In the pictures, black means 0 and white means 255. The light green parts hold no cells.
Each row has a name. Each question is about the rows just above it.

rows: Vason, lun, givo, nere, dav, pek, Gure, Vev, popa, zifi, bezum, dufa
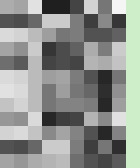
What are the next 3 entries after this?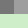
[118 103  46]
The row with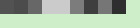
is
bezum

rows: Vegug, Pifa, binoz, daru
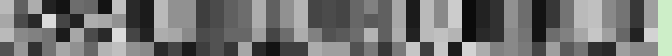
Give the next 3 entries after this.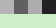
[186 192 180]
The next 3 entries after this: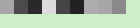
[ 75  82 103]
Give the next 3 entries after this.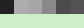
[103 103 159]
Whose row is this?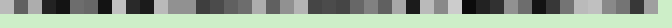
Vegug

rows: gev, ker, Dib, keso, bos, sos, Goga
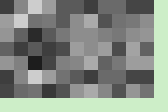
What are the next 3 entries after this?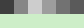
[ 62 106 106]
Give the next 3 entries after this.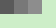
[141 128 120]
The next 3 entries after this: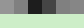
[170  98 120]
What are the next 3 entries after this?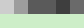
[106  69  69]

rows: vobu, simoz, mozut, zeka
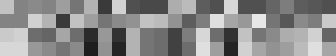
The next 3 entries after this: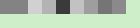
[146 194 187]
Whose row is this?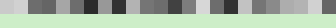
mozut

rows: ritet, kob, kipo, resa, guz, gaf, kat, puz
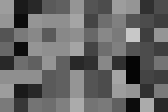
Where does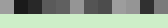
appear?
kat
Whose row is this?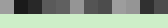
ritet
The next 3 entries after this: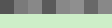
[122 200  62]
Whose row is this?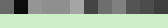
resa
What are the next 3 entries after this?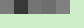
[171 116 122]

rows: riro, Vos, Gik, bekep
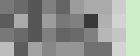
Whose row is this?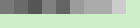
riro
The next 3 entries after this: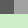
[136 149 149]
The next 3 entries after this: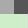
[156 120 128]
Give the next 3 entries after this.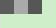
[156 120 128]

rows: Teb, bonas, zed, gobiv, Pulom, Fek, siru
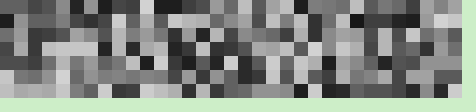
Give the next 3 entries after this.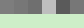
[105  63 162]
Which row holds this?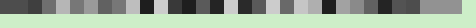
Pulom

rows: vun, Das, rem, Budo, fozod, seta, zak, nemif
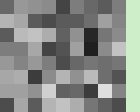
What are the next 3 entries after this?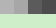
[ 91  91 110]
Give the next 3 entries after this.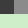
[180 145 186]
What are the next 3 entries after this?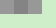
[125  76 104]
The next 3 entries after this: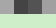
[ 31 139 194]
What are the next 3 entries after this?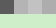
[118  97  76]

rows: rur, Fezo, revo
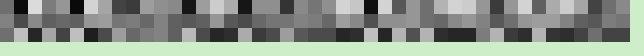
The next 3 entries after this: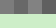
[ 88  96 150]
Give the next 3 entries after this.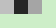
[ 67 191  30]
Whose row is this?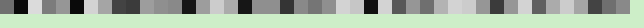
rur
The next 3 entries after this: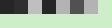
[46 38 38]
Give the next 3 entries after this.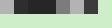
[ 46 179  52]

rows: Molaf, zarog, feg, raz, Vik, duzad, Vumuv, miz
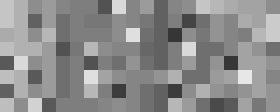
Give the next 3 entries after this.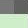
[126  68 111]
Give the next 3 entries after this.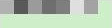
[141 133 133]
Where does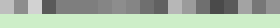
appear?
miz

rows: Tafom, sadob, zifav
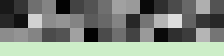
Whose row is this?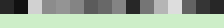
sadob
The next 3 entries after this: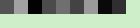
[ 60 181 117]
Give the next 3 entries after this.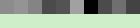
[154   9  47]
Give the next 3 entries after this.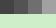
[154   9  47]
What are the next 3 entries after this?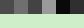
[ 60 181 117]

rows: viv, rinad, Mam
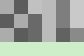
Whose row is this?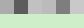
viv
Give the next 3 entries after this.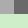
[187 126 201]
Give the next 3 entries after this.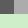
[105 187 126]

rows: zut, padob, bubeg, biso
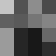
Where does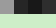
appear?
biso
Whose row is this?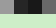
bubeg
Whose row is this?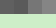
padob

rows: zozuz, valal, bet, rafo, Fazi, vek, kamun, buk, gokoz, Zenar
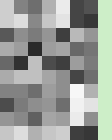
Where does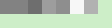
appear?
kamun
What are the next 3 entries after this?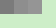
[110 241 227]
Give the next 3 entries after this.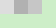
[206  62  55]

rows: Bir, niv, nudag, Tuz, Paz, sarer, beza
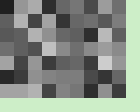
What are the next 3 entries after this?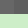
[ 46 185  95]
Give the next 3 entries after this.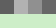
[ 95  46 185]
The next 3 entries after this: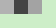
[ 53 103 111]

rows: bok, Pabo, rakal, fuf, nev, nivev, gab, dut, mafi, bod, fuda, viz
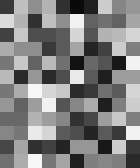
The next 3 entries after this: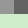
[157 241  84]
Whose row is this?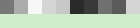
gab
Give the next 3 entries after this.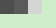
[ 84 179 185]
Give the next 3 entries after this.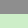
[ 57  90 165]
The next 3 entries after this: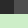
[233  90  30]
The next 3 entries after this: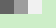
[ 84 134 172]

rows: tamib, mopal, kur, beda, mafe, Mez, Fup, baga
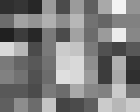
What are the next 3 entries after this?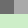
[135 129 203]
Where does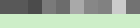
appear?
Fup
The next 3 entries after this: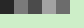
[155 236 135]
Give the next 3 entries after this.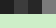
[ 75 162 108]
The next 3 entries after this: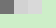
[141  60 176]
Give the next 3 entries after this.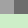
[155 236 135]

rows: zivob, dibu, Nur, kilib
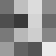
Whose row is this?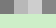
Nur
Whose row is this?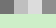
zivob
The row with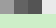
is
kilib

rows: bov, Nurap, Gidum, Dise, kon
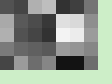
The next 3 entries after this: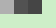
[ 50 243 236]
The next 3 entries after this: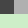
[190  50  63]
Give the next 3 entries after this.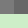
[ 96  89 155]

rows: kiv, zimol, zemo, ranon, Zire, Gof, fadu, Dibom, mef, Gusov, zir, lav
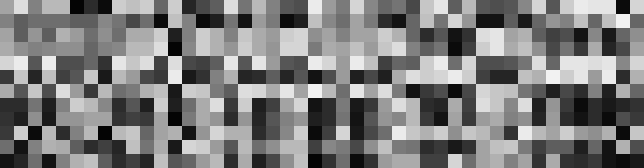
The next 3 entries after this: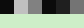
[ 19 155 122]
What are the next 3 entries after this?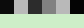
[185 198 102]
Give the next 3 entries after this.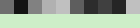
[ 86 102 155]

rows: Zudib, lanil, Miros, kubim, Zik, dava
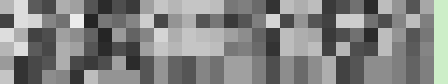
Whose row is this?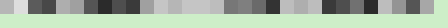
Zudib
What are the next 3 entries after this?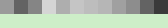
[189 174 167]
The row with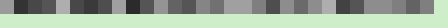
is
Zik
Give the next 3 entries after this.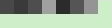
[ 99  85 133]
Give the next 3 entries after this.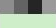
[ 99 133 213]
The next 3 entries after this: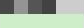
[113  78 133]

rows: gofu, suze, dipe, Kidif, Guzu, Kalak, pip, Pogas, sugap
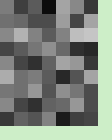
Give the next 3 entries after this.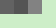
[27 63 69]
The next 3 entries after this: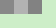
[ 91 130 190]

